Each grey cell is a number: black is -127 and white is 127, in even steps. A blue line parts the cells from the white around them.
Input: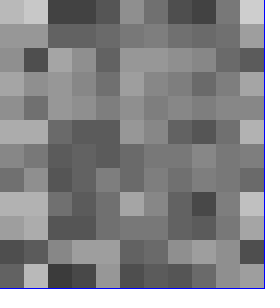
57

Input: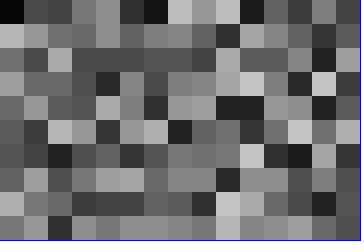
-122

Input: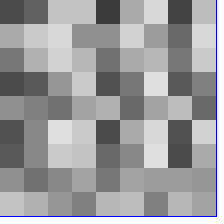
-52

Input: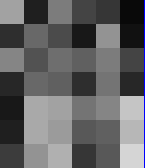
34

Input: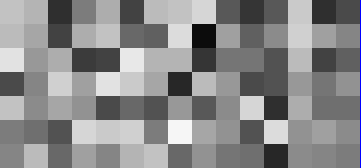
66

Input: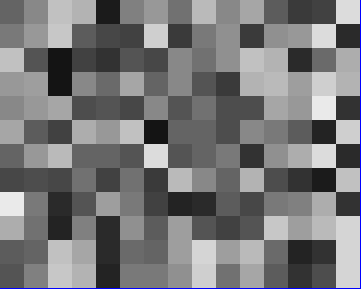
-27
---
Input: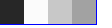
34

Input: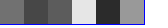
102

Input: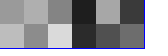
-97

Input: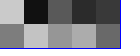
-84

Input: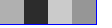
22

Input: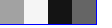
-26

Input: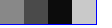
73
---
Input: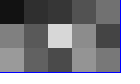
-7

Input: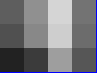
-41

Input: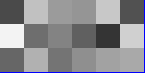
41

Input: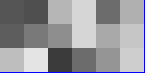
78

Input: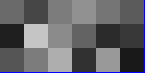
-103

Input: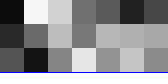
11

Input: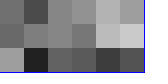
-44
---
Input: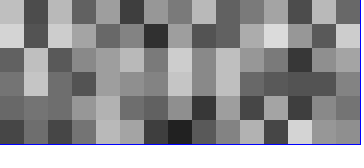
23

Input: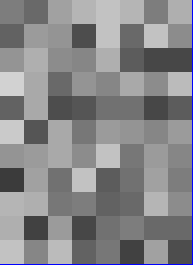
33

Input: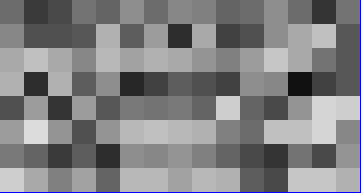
70

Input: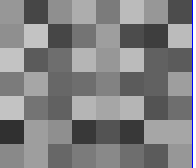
-36

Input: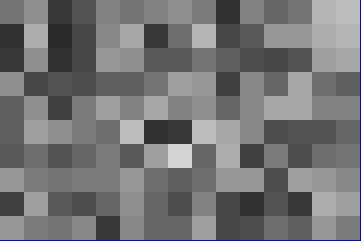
23

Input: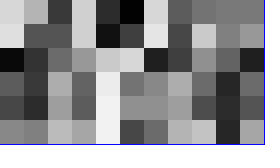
-89

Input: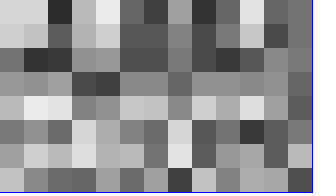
39
